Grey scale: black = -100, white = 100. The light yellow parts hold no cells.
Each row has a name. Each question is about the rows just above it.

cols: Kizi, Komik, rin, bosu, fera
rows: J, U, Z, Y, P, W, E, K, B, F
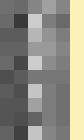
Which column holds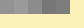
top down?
bosu
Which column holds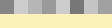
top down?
rin

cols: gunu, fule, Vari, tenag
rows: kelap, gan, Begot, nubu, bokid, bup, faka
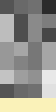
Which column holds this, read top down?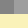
fule
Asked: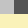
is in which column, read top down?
gunu
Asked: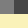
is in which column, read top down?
tenag
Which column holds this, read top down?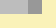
gunu
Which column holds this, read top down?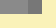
Vari
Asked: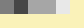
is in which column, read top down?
tenag
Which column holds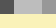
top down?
gunu

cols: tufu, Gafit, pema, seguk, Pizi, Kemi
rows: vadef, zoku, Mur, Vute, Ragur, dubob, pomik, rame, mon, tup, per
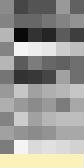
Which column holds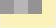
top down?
seguk
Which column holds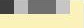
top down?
Kemi
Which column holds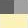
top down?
Pizi
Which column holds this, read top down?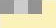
Gafit
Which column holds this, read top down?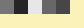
seguk
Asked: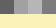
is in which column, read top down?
Pizi
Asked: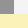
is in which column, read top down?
Gafit

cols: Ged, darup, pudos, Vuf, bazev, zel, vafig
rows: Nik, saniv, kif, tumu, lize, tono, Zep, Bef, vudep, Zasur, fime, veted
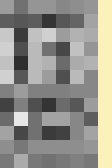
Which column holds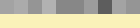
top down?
vafig
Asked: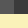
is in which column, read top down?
darup

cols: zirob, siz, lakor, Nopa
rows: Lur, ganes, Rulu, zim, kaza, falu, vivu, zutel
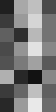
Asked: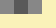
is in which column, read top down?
Nopa
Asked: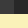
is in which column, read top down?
zirob
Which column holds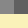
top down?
Nopa
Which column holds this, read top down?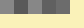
Nopa
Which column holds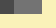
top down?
Nopa
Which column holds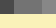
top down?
Nopa
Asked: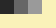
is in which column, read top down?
siz

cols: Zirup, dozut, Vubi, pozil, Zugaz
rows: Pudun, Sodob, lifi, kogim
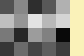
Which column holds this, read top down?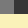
Zirup
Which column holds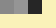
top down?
dozut
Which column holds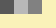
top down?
pozil
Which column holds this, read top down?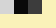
Zugaz

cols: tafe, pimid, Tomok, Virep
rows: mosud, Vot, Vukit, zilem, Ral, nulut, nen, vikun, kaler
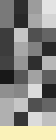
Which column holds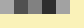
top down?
Tomok
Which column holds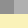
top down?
tafe

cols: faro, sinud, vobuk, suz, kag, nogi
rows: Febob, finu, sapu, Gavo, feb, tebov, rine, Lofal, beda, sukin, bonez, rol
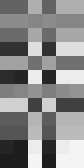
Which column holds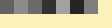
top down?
suz
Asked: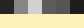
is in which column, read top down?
sinud
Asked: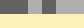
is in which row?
Febob
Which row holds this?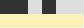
Gavo
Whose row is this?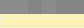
finu
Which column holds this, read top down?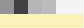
nogi

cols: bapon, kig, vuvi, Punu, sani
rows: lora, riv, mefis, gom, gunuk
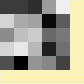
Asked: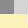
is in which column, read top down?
bapon
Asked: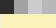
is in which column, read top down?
vuvi
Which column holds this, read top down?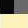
Punu

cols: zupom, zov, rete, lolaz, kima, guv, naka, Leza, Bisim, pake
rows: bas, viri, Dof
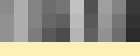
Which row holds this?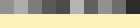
Dof
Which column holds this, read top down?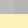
guv
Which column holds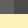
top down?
kima
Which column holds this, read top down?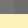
Bisim

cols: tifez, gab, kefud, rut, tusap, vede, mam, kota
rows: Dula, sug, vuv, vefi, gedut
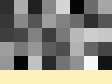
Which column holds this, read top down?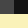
kota
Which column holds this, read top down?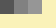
kefud
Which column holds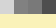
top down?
tusap

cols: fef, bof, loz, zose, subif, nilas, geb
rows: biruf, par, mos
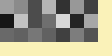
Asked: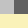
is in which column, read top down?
bof
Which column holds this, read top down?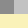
bof
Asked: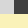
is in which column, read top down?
subif
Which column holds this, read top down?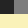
nilas
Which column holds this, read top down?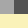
geb
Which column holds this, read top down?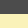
loz

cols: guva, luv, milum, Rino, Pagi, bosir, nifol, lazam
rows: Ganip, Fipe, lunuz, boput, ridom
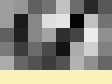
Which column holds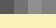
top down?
lazam
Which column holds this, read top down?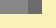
milum

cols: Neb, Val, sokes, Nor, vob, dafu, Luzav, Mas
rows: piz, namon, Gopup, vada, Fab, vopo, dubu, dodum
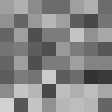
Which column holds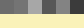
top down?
Mas
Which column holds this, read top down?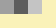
dafu
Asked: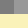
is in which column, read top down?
vob
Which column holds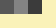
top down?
Mas
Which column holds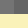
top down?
Neb

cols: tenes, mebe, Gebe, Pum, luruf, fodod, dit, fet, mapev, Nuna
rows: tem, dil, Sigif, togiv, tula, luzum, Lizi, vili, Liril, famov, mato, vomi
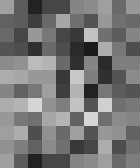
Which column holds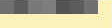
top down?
mapev
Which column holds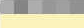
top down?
tenes
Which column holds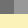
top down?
fet

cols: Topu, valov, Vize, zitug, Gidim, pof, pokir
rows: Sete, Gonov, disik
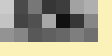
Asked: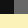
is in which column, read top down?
Gidim
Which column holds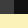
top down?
Gidim
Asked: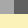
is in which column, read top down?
zitug
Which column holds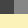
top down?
valov
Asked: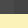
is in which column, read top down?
valov

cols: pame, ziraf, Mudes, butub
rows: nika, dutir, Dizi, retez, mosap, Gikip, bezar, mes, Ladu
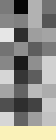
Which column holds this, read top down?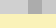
butub
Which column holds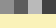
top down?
Mudes
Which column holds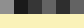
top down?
ziraf
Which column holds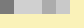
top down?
butub

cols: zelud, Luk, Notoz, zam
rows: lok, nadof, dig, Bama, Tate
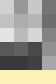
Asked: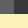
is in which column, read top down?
Luk
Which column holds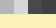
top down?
Notoz
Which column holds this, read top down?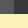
zelud
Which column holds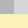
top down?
Notoz

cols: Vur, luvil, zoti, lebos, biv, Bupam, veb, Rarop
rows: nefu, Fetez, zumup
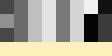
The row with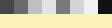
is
nefu
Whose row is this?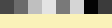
zumup
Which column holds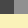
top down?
Vur

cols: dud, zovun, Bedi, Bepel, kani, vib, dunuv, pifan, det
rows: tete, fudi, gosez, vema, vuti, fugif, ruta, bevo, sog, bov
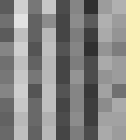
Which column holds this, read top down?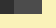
dunuv
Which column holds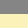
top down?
vib
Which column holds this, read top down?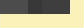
dunuv

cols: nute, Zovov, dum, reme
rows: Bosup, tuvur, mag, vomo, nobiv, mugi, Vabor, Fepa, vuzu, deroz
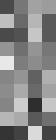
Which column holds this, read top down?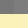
reme
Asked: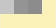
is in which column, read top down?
dum
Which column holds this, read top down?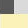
dum
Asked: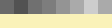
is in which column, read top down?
Zovov

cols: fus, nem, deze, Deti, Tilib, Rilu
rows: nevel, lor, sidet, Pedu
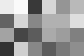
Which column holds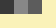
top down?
deze
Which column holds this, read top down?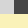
nem
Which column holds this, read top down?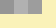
Tilib
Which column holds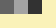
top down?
fus

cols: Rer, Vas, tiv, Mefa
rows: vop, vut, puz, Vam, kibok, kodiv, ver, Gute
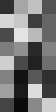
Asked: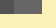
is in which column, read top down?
Mefa
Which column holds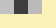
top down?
tiv
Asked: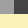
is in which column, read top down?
Rer
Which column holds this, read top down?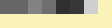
Mefa
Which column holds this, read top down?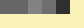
Mefa

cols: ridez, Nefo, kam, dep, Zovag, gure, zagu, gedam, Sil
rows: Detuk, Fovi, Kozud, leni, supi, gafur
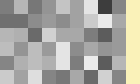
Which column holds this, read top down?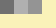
Nefo
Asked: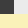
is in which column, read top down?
gedam

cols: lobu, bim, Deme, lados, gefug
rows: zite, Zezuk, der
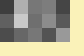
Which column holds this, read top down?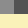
lados
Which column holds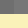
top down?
Deme
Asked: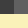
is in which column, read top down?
lobu
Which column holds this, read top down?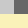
bim
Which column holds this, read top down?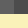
lobu

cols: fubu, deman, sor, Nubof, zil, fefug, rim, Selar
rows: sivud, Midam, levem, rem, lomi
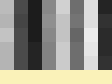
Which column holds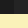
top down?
sor
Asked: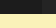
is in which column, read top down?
sor
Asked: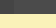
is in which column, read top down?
deman
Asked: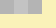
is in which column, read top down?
fubu
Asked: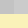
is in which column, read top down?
zil
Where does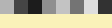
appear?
Midam

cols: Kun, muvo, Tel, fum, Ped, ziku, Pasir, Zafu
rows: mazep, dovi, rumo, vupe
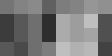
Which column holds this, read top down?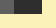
fum
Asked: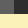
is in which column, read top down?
fum

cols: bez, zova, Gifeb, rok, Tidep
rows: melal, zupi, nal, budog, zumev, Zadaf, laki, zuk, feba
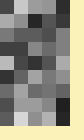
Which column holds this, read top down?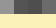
rok
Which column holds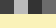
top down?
bez
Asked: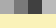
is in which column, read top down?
bez

